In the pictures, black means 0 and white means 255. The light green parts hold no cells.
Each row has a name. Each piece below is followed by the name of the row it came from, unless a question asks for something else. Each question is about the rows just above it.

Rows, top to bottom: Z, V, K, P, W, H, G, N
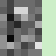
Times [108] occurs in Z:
4
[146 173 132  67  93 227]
G
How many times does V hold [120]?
1
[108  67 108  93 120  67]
W
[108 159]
H
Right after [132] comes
[67]
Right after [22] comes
[108]

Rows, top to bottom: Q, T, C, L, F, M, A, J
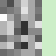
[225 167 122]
T
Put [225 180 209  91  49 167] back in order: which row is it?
A
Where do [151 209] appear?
Q

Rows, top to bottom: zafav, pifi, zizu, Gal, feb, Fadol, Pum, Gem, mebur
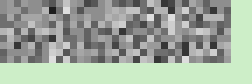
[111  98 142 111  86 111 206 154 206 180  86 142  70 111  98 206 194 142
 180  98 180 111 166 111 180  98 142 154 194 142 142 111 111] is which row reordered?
Gal
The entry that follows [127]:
[111]
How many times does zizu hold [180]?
5
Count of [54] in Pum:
4
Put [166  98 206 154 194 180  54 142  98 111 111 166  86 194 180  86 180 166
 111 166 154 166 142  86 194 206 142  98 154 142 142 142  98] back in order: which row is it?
Gem
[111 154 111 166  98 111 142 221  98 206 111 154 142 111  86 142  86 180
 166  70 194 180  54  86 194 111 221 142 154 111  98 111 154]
mebur

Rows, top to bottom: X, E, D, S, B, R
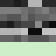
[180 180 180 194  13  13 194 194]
B
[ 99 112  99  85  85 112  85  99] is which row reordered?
D
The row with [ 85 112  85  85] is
R
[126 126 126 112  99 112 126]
E
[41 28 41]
X
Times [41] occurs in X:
5

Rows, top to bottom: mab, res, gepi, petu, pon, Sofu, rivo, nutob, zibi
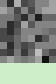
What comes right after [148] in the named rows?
[44]
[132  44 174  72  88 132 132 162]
mab
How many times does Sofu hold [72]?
2
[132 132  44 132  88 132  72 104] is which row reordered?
rivo
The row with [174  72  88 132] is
mab
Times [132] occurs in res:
3
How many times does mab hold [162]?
1

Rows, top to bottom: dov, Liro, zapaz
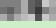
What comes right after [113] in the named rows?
[97]
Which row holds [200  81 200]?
zapaz

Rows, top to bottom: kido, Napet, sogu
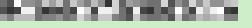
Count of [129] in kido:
3
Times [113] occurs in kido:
5
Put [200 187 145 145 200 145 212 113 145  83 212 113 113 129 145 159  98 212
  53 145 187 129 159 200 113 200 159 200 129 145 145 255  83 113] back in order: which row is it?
kido
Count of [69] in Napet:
9
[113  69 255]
Napet
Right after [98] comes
[159]

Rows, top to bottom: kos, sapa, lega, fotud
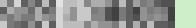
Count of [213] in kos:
1
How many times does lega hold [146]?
6
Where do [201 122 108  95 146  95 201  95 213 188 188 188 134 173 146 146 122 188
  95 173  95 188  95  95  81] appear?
fotud
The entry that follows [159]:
[122]
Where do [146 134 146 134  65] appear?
lega
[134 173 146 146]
fotud
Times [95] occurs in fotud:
7

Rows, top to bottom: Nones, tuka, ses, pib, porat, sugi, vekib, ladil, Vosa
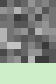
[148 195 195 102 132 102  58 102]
vekib
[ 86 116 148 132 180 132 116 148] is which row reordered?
tuka
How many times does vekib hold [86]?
0

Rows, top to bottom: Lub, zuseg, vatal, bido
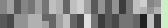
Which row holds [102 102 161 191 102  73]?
vatal
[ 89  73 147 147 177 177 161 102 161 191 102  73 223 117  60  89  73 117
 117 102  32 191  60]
bido

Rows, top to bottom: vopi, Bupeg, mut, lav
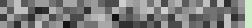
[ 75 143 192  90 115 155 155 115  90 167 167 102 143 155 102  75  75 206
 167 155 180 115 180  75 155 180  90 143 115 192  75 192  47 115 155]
vopi
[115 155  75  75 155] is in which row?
mut
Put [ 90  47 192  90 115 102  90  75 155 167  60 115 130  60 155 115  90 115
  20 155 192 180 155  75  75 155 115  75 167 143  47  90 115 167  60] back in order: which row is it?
mut
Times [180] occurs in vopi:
3
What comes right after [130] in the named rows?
[115]
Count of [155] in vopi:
6

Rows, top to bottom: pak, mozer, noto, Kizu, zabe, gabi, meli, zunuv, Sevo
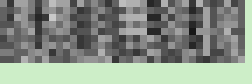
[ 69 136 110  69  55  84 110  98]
Sevo
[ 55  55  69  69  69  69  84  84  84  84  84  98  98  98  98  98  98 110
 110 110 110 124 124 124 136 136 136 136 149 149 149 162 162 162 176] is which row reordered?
zunuv
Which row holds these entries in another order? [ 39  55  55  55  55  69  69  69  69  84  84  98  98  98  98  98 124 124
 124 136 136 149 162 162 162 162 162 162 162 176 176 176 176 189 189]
pak
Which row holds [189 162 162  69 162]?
pak

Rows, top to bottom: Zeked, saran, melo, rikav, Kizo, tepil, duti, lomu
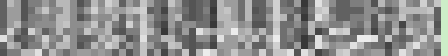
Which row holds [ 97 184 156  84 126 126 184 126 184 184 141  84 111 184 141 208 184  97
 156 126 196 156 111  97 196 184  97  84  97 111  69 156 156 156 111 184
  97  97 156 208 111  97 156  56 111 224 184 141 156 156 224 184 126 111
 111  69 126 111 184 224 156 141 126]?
duti
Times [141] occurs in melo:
10
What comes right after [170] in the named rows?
[184]

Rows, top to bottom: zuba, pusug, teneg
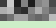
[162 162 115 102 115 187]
teneg
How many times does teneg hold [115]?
3
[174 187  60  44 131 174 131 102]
pusug
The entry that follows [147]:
[74]
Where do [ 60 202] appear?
zuba
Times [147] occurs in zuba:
1

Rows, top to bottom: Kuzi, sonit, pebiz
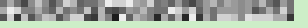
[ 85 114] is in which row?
sonit
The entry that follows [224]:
[209]
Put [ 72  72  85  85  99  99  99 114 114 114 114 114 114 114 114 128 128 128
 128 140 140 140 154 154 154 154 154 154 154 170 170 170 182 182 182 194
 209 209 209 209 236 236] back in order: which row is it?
Kuzi

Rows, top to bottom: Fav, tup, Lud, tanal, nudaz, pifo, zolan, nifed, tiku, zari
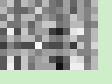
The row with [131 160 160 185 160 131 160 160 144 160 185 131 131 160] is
nifed
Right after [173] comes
[75]
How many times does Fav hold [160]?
4
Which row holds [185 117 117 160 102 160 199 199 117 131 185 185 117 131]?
tanal
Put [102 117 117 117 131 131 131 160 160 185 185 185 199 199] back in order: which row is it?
Lud

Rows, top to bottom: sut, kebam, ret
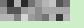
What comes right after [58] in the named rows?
[180]
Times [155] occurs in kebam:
2
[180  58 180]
ret

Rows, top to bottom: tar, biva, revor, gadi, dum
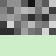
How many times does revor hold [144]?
3
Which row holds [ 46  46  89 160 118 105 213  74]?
dum

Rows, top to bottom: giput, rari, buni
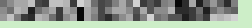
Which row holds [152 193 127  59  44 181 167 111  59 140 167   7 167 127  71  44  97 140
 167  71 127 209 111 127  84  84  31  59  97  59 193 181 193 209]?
buni
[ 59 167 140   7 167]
rari
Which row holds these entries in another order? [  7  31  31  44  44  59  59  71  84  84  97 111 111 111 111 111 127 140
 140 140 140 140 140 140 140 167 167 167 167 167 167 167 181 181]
rari
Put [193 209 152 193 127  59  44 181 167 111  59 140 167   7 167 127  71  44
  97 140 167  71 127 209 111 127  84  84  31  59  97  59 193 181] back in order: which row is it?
buni
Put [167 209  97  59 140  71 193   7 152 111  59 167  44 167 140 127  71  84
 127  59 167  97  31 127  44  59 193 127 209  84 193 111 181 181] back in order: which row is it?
buni

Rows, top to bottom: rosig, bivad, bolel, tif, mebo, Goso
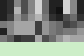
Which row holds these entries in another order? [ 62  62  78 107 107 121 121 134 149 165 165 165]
tif
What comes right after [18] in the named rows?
[210]
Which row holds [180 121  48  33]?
bolel
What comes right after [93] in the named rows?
[48]
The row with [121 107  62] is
tif

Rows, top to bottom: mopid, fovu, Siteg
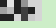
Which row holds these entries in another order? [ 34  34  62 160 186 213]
fovu
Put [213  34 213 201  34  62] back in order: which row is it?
Siteg
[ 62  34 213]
fovu
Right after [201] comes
[213]
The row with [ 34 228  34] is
mopid
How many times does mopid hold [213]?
2
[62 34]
fovu

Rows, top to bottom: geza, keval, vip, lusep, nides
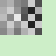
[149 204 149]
lusep
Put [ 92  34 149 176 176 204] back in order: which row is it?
keval
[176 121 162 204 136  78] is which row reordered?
geza
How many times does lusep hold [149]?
2

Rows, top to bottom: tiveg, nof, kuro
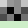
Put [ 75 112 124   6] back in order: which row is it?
kuro
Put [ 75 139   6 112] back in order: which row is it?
nof

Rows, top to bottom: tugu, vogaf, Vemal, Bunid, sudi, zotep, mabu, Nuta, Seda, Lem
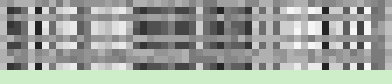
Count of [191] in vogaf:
7
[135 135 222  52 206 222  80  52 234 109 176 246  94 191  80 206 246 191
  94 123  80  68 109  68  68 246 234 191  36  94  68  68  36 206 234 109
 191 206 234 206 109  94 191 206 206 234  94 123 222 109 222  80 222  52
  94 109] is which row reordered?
mabu

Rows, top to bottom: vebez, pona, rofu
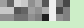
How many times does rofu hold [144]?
4
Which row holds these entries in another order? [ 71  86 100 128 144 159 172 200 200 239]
pona
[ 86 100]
pona

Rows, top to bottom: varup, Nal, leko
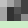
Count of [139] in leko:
1
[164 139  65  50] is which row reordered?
leko
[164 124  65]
varup
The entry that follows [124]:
[65]

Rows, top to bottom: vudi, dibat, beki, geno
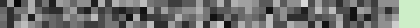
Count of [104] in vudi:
7
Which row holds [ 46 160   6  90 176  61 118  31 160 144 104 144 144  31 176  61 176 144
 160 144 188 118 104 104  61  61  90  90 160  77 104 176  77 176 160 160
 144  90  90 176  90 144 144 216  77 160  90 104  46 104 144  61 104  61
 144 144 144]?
vudi
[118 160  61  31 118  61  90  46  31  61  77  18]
dibat
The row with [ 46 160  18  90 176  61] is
geno
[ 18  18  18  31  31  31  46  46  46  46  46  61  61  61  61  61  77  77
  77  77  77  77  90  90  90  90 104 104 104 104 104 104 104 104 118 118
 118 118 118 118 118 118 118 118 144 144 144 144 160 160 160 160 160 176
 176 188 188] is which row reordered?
beki

